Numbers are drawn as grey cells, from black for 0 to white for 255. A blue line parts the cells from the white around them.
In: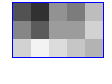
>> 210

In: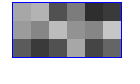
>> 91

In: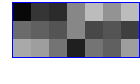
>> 169

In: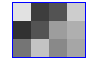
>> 117

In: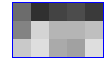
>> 201

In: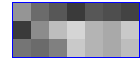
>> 117
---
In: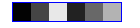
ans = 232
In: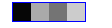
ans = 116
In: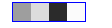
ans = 43
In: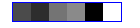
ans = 116
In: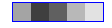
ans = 96
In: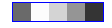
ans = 212
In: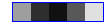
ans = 17
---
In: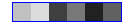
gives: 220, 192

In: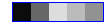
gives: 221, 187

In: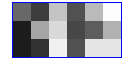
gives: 252, 241

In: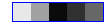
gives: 232, 161

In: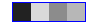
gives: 217, 183

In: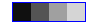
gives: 213, 160

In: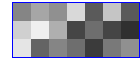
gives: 239, 229
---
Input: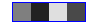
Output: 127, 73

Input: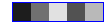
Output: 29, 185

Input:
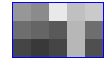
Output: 151, 79

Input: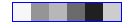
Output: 247, 205

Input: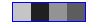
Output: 197, 93

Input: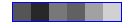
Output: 85, 209
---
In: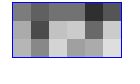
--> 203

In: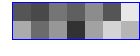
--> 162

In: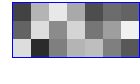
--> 118

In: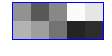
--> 115

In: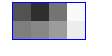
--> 135

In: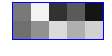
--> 219
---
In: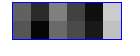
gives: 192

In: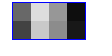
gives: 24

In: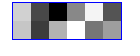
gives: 158

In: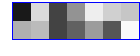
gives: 250

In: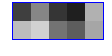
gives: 166

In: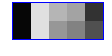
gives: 80

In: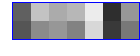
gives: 120

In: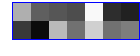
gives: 125

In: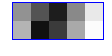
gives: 252

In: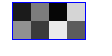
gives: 92
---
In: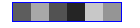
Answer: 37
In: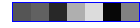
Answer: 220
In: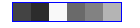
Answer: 106
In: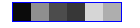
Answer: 55
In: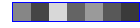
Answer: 154
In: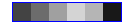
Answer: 212
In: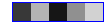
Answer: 22
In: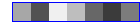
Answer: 103
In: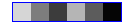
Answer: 181
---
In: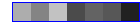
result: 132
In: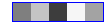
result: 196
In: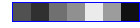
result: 48
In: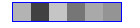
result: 65
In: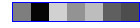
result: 5
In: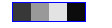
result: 153
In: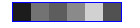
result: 115
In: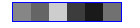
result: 101
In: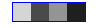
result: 74
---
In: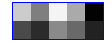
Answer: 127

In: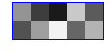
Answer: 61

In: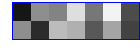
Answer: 142

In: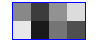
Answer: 60

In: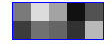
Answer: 220

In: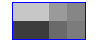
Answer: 199
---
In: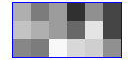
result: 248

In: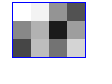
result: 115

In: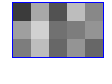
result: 103

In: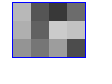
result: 157

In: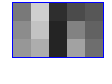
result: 36

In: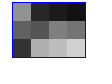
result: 188

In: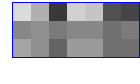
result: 100

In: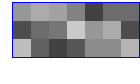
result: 65

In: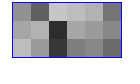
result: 55
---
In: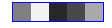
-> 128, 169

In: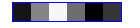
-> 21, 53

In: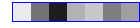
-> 234, 159

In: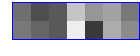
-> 111, 139

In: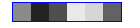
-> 138, 98

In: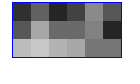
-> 48, 118
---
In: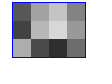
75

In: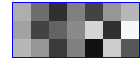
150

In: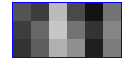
94

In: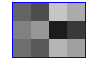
88

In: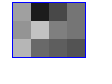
105

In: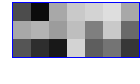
46
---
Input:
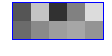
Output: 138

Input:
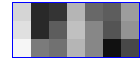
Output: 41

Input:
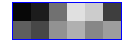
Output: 71

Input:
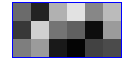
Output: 208

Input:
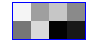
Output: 217

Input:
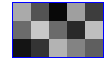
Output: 200

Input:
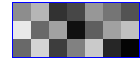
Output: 105
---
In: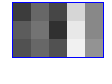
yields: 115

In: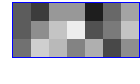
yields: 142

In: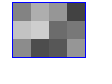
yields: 206

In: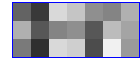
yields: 87

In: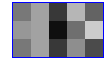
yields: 162

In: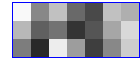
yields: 96

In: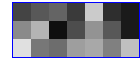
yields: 180
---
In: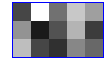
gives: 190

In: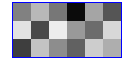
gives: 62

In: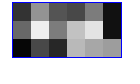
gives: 6

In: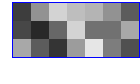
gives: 168

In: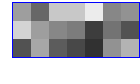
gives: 82

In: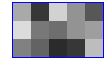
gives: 129

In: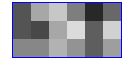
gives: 135
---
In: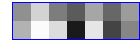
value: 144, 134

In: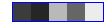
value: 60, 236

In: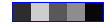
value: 45, 7

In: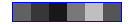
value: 97, 85

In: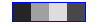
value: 37, 72

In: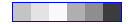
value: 196, 60

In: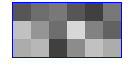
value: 86, 172
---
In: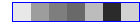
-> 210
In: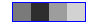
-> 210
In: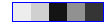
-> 53
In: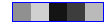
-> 186
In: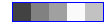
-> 194
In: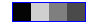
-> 74
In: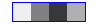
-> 176
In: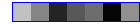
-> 144
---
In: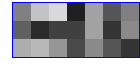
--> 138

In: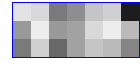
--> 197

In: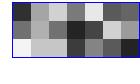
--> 132

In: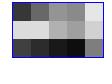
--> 25

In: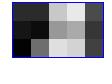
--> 223

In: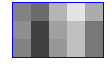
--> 151

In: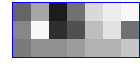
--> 178
